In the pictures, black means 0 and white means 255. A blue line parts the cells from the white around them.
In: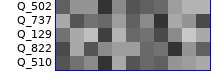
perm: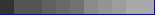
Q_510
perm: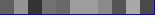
Q_822
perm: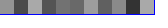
Q_737

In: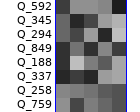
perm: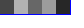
Q_345
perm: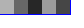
Q_345
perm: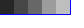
Q_294

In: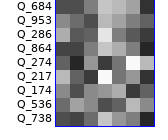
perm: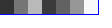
Q_217
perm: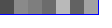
Q_953
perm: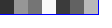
Q_217

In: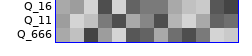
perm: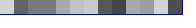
Q_16
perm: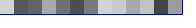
Q_666
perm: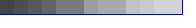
Q_16
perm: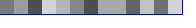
Q_11
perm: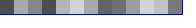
Q_11

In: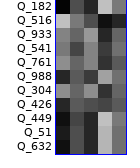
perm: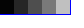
Q_182
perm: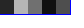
Q_632

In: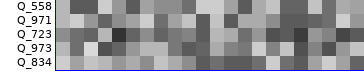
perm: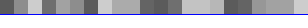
Q_558
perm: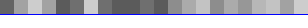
Q_834
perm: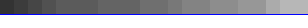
Q_723
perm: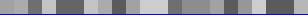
Q_558

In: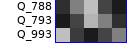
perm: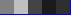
Q_788
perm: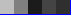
Q_788
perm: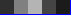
Q_793
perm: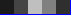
Q_788

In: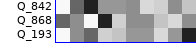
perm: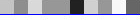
Q_193
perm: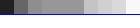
Q_193
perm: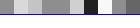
Q_868
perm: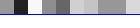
Q_193
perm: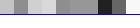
Q_842
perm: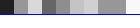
Q_193
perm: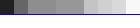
Q_842

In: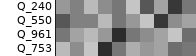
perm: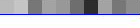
Q_961
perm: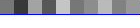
Q_240
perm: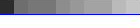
Q_961
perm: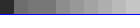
Q_753
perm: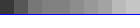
Q_550
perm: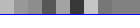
Q_550
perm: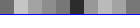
Q_961

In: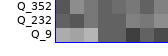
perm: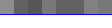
Q_232
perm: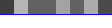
Q_9
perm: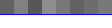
Q_352
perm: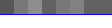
Q_232
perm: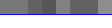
Q_232
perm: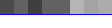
Q_9

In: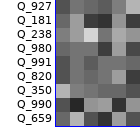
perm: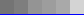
Q_238
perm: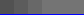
Q_991
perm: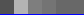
Q_350
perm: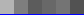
Q_927
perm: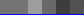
Q_820

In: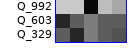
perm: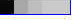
Q_992
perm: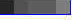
Q_329
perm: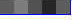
Q_329
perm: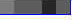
Q_603
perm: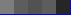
Q_329

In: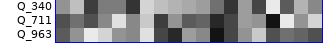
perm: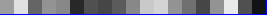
Q_963
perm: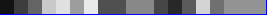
Q_711
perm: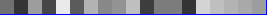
Q_340
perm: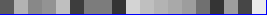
Q_340
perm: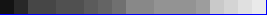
Q_963

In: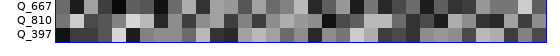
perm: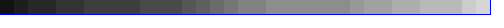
Q_810
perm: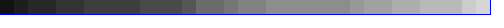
Q_397
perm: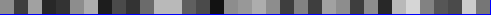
Q_810
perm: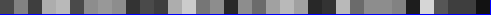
Q_397
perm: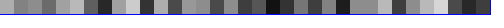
Q_810

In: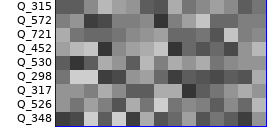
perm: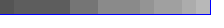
Q_315
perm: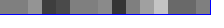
Q_572
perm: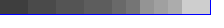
Q_298
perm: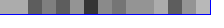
Q_530
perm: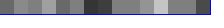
Q_572
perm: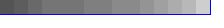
Q_526

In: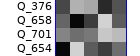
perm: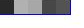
Q_376
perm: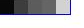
Q_658

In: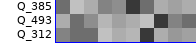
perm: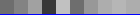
Q_312
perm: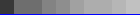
Q_493
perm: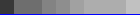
Q_385
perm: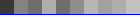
Q_493
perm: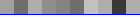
Q_385
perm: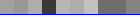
Q_312

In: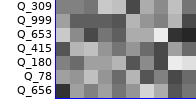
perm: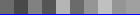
Q_78
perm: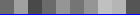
Q_415
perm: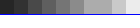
Q_653

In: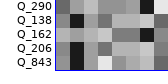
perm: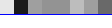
Q_290
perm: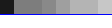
Q_162
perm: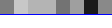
Q_206

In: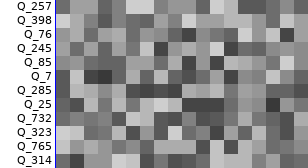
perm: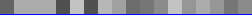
Q_765
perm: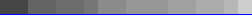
Q_85
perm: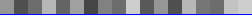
Q_323
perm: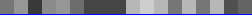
Q_25
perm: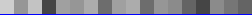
Q_76

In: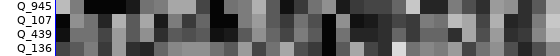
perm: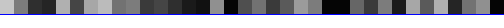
Q_107
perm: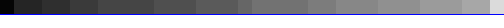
Q_136
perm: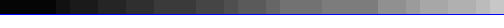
Q_107

